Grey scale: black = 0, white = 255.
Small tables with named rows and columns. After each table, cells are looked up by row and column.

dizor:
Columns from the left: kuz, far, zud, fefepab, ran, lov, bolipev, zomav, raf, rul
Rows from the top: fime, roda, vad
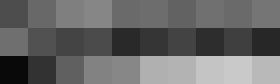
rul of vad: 185
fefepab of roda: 75
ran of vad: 135
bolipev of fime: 98
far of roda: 81
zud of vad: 96
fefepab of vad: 130
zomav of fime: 112
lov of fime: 109
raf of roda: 63
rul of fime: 117
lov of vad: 176
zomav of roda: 45
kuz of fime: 77

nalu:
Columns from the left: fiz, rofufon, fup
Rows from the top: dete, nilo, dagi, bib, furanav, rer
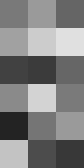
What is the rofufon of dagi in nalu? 59
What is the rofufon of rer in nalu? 76
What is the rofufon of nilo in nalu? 204
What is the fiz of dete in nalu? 121
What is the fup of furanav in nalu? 154
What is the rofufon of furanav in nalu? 117
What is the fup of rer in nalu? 56
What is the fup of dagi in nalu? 102
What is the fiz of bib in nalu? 138
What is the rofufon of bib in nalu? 211
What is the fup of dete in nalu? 101
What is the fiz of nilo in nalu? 161
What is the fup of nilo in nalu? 224
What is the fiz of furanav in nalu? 35
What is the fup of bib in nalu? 122
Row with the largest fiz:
rer

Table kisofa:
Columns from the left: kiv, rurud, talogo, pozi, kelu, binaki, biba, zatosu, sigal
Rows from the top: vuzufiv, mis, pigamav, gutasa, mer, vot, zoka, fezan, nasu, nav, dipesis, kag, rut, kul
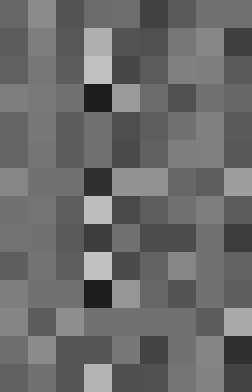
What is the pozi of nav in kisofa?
194
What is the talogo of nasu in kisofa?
89
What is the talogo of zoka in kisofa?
113
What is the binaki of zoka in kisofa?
146
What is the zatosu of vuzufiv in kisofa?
113
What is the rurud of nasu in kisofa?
113
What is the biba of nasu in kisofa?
77
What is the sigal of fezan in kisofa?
92
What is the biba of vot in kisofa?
126
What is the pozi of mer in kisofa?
113
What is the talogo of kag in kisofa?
142
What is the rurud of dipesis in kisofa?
113
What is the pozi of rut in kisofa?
85
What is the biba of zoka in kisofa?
103
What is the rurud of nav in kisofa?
115
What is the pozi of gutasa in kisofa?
29
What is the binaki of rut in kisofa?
67
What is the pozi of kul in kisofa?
179

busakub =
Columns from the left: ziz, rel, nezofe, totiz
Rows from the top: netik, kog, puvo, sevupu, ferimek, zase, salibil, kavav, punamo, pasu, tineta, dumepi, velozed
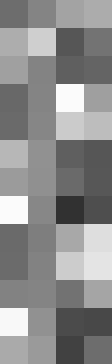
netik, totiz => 172
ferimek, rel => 134
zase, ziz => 183
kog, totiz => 115
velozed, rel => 154
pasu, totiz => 228
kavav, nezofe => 49
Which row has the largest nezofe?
sevupu

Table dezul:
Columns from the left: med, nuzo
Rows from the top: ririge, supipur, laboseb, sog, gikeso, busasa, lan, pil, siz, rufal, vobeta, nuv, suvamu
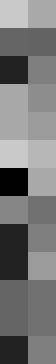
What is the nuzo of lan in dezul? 169
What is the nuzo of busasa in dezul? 183
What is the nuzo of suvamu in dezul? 127
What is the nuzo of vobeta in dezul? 113
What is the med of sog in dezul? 168
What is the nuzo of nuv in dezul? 113
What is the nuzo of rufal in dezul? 155
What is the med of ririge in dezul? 201
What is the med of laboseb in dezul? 34
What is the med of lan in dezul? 1
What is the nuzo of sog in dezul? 141
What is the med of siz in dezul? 34

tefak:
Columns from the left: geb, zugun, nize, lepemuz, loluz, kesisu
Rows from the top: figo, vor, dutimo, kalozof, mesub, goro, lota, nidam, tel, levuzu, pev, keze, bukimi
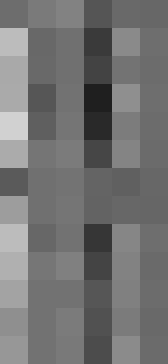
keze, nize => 123
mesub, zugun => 95
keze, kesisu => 105
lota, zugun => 112
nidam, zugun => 112
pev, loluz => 128
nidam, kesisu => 102
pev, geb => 163
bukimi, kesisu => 107
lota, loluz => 96
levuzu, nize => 128
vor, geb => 188
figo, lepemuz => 85
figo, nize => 130
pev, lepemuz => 86
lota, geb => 90
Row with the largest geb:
mesub

